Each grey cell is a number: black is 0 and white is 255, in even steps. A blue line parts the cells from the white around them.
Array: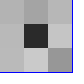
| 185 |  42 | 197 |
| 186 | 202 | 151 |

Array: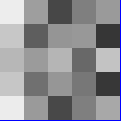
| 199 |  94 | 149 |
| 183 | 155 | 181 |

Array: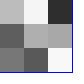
|  94 | 175 | 168 |
| 119 |  89 | 248 |

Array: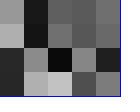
| 175 |  20 | 112 |
|  40 | 139 |  10 |

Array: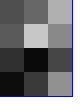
|  90 | 199 | 137 |
|  48 |  10 |  70 |

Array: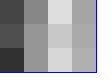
|  79 | 150 | 200 |
|  49 | 150 | 215 |

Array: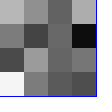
| 124 |  68 | 104 |
|  74 | 155 | 101 |

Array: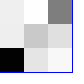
| 238 | 201 | 224 |
|   2 | 229 | 248 |
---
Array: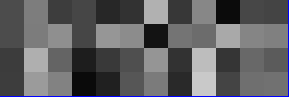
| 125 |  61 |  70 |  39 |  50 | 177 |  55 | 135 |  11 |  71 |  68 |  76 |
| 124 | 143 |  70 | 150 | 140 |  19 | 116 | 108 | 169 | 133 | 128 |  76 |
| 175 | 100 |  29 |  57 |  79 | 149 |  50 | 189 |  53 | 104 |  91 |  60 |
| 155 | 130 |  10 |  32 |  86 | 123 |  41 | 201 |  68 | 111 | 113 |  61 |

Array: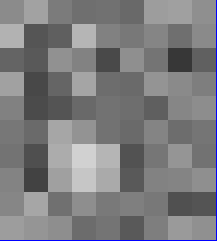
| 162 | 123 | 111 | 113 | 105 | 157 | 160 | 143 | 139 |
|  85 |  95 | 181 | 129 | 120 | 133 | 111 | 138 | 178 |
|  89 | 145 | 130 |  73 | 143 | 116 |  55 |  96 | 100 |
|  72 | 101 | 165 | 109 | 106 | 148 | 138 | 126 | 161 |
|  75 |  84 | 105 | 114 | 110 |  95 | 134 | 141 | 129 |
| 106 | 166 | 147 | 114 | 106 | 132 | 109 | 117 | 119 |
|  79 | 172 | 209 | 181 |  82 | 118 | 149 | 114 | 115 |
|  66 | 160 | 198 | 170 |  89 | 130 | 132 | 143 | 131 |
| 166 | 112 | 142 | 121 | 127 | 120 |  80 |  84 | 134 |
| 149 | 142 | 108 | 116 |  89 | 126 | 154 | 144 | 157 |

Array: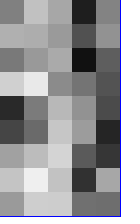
| 193 | 167 |  30 | 131 | 128 |
| 173 | 154 |  81 | 146 | 176 |
| 153 | 170 |  17 |  94 | 121 |
| 233 | 139 | 116 |  83 | 208 |
| 123 | 184 | 146 |  75 |  41 |
| 106 | 198 | 156 |  37 |  69 |
| 188 | 212 |  90 |  54 | 161 |
| 239 | 194 |  49 | 167 | 196 |
| 206 | 205 | 112 | 110 | 154 |

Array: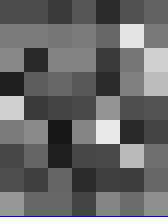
|  75 |  57 |  86 |  44 |  81 |  99 |  76 |
| 124 | 119 | 123 | 103 | 228 | 121 | 122 |
|  41 | 131 | 131 |  57 | 119 | 209 | 135 |
|  93 | 103 |  87 |  44 | 128 | 188 |  31 |
|  57 |  67 |  73 | 148 |  77 |  84 | 208 |
| 138 |  24 | 133 | 233 |  41 |  69 | 122 |
| 100 |  31 |  71 |  72 | 186 | 110 |  71 |
|  64 | 101 |  44 |  62 |  61 | 103 |  79 |
| 103 | 104 |  68 | 132 | 109 | 142 | 151 |

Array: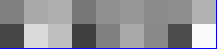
| 169 | 175 | 118 | 143 | 150 | 140 | 142 | 178 | 128 |
| 217 | 190 |  63 | 128 | 169 | 138 |  77 | 250 |  70 |

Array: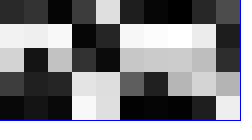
|  51 |   5 |  60 | 223 |  30 |   6 |   0 |  39 |  76 |  41 |
| 239 | 248 |   6 |  37 | 247 | 252 | 255 | 236 |  29 | 242 |
|  20 | 194 |  50 |  11 | 199 | 203 | 204 | 190 |  45 | 211 |
|  32 |  37 | 228 | 222 |  94 |  32 | 182 | 212 | 180 |  61 |
|  20 |   9 | 248 | 223 |   2 |   5 |   2 |  30 | 238 |   8 |

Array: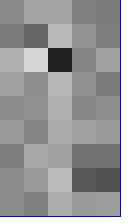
| 163 | 163 | 129 | 124 | 137 |
| 102 | 184 | 147 | 125 | 124 |
| 214 |  34 | 132 | 161 | 175 |
| 142 | 182 | 144 | 123 | 161 |
| 144 | 175 | 134 | 143 | 141 |
| 132 | 171 | 160 | 153 | 155 |
| 168 | 160 | 113 | 113 | 125 |
| 155 | 187 |  87 |  81 | 139 |
| 129 | 174 | 154 | 156 | 140 |

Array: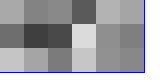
| 131 | 137 |  90 | 179 | 165 | 169 |
|  63 |  73 | 219 | 143 | 127 | 110 |
| 165 | 123 | 198 | 145 | 136 | 197 |

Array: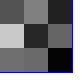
| 128 |  33 |  83 |
|  39 | 101 | 201 |
| 106 |   4 | 111 |
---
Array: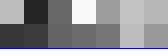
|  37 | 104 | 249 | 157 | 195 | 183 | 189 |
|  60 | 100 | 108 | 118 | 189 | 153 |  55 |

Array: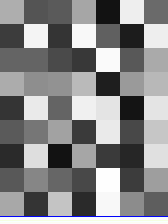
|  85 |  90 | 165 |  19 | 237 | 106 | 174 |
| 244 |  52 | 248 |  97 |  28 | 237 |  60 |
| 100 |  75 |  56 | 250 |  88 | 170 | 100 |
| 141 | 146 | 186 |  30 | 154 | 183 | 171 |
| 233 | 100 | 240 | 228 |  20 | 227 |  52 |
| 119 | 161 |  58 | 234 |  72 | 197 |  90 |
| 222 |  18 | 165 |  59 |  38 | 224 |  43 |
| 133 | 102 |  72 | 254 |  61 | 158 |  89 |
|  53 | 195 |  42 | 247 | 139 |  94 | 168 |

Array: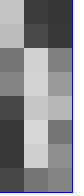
|  61 |  52 | 195 |
|  73 |  56 | 187 |
| 209 | 129 | 119 |
| 211 | 154 | 132 |
| 199 | 184 |  71 |
| 215 | 117 |  55 |
| 206 | 143 |  55 |
| 119 | 132 |  70 |

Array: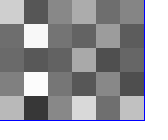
|  86 | 136 | 172 | 110 | 133 | 207 |
| 248 | 116 |  99 | 156 |  92 | 110 |
|  88 |  98 | 169 |  79 | 102 | 106 |
| 252 | 118 |  87 | 136 |  78 | 128 |
|  55 | 136 | 217 | 111 | 193 | 185 |

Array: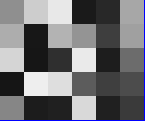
| 205 | 232 |  26 |  40 | 167 | 143 |
|  23 | 179 | 148 |  62 | 160 | 173 |
|  22 |  47 | 234 |  29 | 108 | 213 |
| 238 | 222 |  92 |  63 |  76 |  21 |
|  28 |  32 | 217 |  32 |  58 | 134 |

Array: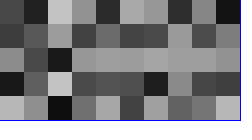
|  33 | 195 | 146 |  42 | 169 | 151 |  46 | 133 |  19 |  72 |
|  88 | 155 |  66 | 107 |  67 |  74 | 154 |  76 | 125 |  61 |
|  73 |  25 | 152 | 158 | 156 | 165 | 158 | 158 | 146 | 141 |
|  95 | 196 |  74 |  82 |  79 |  30 | 138 |  70 |  63 |  24 |
| 143 |  14 | 111 | 167 |  66 | 160 |  98 | 117 | 183 | 183 |
